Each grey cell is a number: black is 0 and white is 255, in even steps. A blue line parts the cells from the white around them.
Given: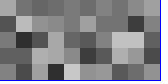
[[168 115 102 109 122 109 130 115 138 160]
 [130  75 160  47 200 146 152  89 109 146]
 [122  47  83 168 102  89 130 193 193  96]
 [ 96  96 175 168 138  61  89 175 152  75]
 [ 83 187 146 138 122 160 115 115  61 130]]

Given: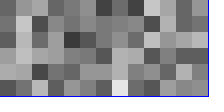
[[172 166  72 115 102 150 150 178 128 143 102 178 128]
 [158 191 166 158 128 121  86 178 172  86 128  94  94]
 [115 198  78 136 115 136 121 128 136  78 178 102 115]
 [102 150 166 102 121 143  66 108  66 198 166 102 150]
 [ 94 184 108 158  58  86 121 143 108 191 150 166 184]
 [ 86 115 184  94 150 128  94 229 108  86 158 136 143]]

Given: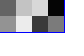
[[147 236  58 123]
 [100 195 216   5]]

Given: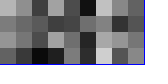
[[181 143  63 162  76  17 193 136  98]
 [149 118  76 162 111  37 168 149 118]
 [124 105  90  63  69 111 130  51  84]
 [ 98  57  10  31 124  45 207  84 136]]

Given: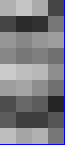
[[203 190 184 142]
 [190 165 177 119]
 [177 197 171  69]
 [158 165 142 112]
 [150 135 150 158]
 [135 119 127 112]
 [ 92  62  62  85]
 [ 77 104  92  37]
 [ 69  43  49 119]]

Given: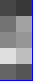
[[223 190]
 [136 150]
 [115 162]
 [101  85]
 [ 70  56]]
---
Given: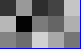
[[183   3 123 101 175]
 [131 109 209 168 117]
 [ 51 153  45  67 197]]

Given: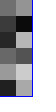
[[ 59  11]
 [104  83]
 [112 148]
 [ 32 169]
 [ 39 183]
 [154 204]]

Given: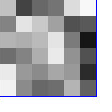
[[193  67 104 116 220 248]
 [110 131 174 234 146  81]
 [242 139 104 110 180  97]
 [234 153 139 167 153  43]
 [180 174 186 228 123  22]
 [131 228 201 161  81  89]]

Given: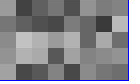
[[155  66  96 118  80 147 124 131]
 [162  72  88 131  72 139 118 110]
 [118  96  80  72 124 102  58 186]
 [147 178 170  88 162 131 139 147]
 [139 194 178 155 178 102 170 110]]

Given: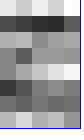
[[ 77  63  48  42  92]
 [ 56  84 125 140 125]
 [133  92 154 154 147]
 [112  98 118 106 112]
 [133 167 197 225 246]
 [175 183 140 160 167]
 [232 203 239 210 253]
 [183 217 175 190 147]]

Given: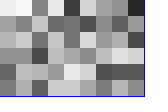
[[161 131 197 109 117  81 139  96 153]
 [145 145  74 190 168 139 190 224 211]
 [124 175  96 203 203 168 124 182 139]
 [102 190 182 153 232 211  81  89  89]
 [182 203 117 197 117 217 153 175  74]
 [240 248 131 232  61 211 161 145  38]]
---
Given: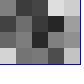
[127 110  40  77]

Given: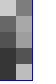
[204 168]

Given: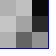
[177 163 146]

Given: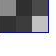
[139  60]

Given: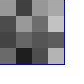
[152 153  85 180]

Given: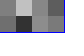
[127  50]
